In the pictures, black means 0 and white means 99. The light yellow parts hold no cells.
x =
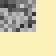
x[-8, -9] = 33
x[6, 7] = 20
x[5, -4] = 64
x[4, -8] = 60
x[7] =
[72, 46, 77, 50, 28, 70, 65, 76, 69]
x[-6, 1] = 68
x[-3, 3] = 44
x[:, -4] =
[45, 78, 38, 74, 64, 64, 19, 70]
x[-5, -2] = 59
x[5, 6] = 54
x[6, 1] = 74
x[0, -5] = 49
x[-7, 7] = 43
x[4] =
[30, 60, 71, 63, 74, 64, 73, 38, 78]
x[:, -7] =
[40, 27, 29, 51, 71, 75, 55, 77]
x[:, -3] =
[47, 54, 32, 35, 73, 54, 58, 65]

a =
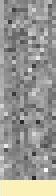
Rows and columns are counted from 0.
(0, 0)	66
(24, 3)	49
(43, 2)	57
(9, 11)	52
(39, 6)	33
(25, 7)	58
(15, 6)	46
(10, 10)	70
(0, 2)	55
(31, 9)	51
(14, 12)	53
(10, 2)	52
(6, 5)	67
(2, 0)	67
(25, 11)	59
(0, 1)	42
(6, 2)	57
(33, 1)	45
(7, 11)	71
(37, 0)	63
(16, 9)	51
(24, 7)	61
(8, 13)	59
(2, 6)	40
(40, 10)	60
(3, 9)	61
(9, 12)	54
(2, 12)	48
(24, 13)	46
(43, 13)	44
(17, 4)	58
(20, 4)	50
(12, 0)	65
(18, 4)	49
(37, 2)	53
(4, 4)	59
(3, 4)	50
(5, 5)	56
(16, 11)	52
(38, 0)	63

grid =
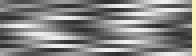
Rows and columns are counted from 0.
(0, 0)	49
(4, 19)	80
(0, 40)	92
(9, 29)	35
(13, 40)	87
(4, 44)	41
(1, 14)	25
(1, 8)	55
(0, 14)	59
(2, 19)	57
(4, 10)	67
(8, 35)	56
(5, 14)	32
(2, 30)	22
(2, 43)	91
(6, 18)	29
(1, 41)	33
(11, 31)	39
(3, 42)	54
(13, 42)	92
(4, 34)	48
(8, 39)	36
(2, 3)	40
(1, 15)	22
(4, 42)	52
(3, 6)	50
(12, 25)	90
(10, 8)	58
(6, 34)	38
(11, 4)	29
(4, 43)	47
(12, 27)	92
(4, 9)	58
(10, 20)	23
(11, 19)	72
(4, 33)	43
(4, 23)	51
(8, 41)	25
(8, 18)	45

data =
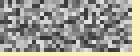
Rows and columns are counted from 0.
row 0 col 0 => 37
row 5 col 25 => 24
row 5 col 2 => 23
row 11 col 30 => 71
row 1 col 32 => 71
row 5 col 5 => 78
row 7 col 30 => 27
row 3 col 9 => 47
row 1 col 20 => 67
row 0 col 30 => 70
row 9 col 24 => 33
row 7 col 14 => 57
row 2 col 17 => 56
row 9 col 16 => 50
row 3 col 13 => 78
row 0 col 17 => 61
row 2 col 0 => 66
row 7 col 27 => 75
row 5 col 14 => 77
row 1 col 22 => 70
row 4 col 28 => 58
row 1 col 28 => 50
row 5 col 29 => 21
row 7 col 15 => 52
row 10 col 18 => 20
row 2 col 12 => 74
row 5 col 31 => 84
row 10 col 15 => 57
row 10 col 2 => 42
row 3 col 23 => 26
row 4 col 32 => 51
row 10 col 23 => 88
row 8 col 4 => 79
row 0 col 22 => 30
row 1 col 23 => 77
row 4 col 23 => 40
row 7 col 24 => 61

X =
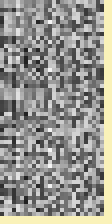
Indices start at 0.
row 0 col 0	57
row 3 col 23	38
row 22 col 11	47
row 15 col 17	47
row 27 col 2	43
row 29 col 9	44
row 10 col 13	41
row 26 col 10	70
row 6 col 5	56
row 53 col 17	68
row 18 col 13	52
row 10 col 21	58
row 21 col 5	73
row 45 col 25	75
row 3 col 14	73
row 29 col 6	26
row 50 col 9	79
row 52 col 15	80
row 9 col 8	36
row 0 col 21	80
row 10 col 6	62
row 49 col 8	36
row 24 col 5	70
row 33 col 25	74
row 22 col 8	47
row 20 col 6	43
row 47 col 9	75
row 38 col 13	78
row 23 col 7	56
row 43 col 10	69
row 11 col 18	82
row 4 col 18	82
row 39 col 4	87
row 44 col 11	72
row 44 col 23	67
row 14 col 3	59
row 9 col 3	21
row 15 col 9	15
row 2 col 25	22

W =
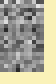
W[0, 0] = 34
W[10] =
[59, 29, 66, 57, 33, 34, 68, 81, 25, 61, 57]
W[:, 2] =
[53, 56, 44, 60, 38, 54, 57, 53, 59, 54, 66, 58, 48, 61, 57, 51, 61, 56]
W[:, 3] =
[34, 72, 54, 69, 45, 61, 50, 48, 44, 47, 57, 40, 41, 57, 51, 68, 51, 47]
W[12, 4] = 52
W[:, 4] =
[85, 51, 65, 46, 63, 71, 65, 59, 63, 56, 33, 39, 52, 78, 73, 56, 29, 16]
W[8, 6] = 57
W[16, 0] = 48
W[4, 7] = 19
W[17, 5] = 51
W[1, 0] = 74
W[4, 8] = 74
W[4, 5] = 72
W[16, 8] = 64
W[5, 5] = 77
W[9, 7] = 49
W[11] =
[39, 71, 58, 40, 39, 63, 60, 65, 59, 28, 29]
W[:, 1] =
[87, 53, 32, 26, 75, 85, 35, 16, 55, 72, 29, 71, 38, 48, 48, 52, 76, 47]
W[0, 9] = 30
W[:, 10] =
[33, 79, 45, 65, 58, 64, 45, 48, 44, 45, 57, 29, 36, 58, 51, 67, 46, 45]
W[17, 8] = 38
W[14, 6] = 58
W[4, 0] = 54
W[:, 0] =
[34, 74, 50, 63, 54, 69, 54, 46, 52, 41, 59, 39, 35, 55, 44, 57, 48, 47]
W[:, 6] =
[48, 63, 32, 65, 37, 64, 49, 50, 57, 55, 68, 60, 62, 65, 58, 41, 51, 61]
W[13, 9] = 60
